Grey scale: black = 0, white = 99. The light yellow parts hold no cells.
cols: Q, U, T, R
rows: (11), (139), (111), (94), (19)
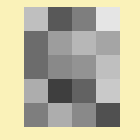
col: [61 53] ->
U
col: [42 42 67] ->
Q
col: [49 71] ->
T

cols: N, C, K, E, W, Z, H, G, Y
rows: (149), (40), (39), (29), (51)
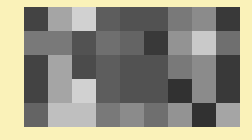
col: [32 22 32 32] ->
Z
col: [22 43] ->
Y
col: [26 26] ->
N
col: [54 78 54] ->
G
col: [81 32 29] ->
K
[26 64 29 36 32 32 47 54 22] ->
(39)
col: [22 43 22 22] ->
Y

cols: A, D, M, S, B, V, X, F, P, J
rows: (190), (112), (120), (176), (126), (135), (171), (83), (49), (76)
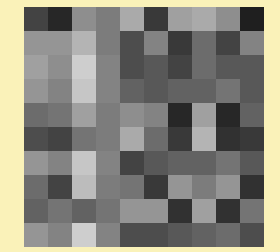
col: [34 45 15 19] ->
P
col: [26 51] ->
D
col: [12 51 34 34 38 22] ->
J
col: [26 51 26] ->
D
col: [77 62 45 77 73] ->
M
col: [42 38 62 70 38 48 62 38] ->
F

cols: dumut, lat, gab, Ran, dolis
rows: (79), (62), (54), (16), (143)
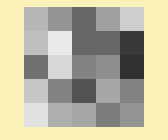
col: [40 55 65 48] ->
Ran
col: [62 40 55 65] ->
Ran
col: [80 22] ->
dolis
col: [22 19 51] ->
dolis
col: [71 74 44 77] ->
dumut

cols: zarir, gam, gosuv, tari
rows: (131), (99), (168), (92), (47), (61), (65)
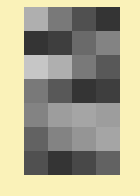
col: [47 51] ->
zarir
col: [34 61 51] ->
gam
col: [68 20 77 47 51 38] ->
zarir

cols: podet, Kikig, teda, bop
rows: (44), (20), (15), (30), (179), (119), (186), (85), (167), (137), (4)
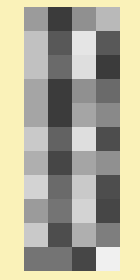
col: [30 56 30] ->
bop
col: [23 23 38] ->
Kikig
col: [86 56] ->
teda
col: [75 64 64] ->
podet

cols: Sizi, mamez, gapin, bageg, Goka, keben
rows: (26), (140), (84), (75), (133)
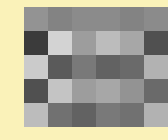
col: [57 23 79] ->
Sizi
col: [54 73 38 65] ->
bageg
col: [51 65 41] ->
Goka
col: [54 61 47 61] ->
gapin
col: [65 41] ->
Goka

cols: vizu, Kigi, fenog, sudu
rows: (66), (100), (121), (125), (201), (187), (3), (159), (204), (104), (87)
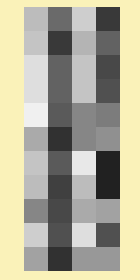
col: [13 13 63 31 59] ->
sudu
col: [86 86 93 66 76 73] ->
vizu
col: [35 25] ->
Kigi
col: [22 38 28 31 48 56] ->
sudu
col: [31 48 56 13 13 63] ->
sudu
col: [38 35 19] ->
Kigi
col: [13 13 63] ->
sudu

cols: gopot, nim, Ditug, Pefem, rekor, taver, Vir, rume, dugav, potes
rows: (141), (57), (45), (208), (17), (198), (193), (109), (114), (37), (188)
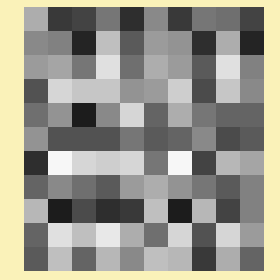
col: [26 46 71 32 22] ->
rume
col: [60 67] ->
taver

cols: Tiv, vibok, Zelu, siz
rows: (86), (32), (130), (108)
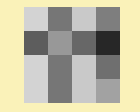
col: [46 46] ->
vibok
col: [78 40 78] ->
Zelu
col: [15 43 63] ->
siz
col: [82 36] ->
Tiv
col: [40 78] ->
Zelu
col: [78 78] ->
Zelu

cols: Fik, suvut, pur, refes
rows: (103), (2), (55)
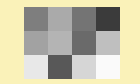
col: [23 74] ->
refes
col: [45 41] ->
pur
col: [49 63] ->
Fik
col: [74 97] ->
refes

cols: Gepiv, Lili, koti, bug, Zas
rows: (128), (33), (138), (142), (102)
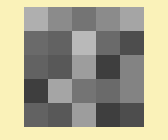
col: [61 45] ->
koti
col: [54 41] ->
bug
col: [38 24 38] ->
Gepiv
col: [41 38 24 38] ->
Gepiv
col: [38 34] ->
Lili

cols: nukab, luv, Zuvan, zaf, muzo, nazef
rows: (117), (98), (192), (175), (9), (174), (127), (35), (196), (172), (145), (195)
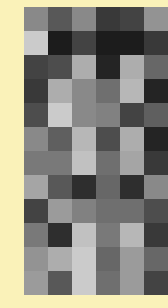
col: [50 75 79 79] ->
Zuvan
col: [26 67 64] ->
muzo
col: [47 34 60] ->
luv
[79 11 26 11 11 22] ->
(98)

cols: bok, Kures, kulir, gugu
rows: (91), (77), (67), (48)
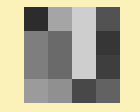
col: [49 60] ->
bok
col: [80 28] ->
kulir
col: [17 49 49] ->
bok
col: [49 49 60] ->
bok

